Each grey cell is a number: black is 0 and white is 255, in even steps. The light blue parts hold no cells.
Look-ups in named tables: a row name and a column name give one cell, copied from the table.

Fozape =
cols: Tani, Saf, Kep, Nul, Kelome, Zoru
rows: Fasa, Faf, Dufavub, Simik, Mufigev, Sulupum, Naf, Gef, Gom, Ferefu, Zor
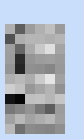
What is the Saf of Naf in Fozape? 193
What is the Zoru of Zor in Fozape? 143
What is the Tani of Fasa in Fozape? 175
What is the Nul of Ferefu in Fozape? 173
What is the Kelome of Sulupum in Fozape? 229
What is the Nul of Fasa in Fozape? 176
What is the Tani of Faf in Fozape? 82
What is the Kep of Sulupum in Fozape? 172
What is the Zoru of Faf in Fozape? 181
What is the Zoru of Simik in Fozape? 154
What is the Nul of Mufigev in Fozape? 141
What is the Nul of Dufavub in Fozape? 200
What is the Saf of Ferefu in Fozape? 184
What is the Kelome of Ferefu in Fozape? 183
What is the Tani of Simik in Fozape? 156
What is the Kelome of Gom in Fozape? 93
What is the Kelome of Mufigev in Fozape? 134
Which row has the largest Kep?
Gef

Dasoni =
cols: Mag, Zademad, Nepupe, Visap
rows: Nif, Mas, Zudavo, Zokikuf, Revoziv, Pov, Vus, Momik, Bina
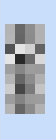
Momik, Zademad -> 131
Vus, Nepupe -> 123
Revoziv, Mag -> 158
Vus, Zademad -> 71
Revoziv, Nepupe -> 157
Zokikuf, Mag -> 228
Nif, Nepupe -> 141
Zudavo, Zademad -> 227
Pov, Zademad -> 103
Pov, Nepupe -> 140
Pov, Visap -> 176
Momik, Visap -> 157
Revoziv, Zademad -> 134
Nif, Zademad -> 104
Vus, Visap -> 195
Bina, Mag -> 180
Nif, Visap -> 177
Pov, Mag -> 180

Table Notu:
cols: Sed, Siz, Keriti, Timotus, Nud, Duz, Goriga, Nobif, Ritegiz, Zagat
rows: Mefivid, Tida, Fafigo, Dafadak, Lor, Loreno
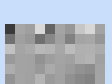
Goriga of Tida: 129
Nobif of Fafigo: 176
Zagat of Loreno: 164
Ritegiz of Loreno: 130
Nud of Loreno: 154
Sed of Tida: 113
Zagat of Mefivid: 163
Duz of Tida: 160
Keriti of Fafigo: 170
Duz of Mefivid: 164
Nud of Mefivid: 100
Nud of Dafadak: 158
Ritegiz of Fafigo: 177
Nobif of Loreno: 136
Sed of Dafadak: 154
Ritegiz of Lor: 141
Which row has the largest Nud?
Fafigo

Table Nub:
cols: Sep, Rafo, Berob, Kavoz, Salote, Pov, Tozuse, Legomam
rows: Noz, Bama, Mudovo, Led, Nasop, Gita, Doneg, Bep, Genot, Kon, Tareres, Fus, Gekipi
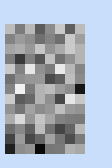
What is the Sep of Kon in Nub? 172
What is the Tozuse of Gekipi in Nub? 177
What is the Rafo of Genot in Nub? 117
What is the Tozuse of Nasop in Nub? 183
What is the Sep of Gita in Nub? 112
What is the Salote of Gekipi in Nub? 119
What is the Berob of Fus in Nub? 72
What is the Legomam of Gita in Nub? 139
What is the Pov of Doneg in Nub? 156
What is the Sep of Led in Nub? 125
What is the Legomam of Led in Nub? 180
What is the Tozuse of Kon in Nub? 123
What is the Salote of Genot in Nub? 150
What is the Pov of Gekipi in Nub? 121
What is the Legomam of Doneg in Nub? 22
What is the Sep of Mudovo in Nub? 164
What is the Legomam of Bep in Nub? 199
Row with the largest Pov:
Nasop

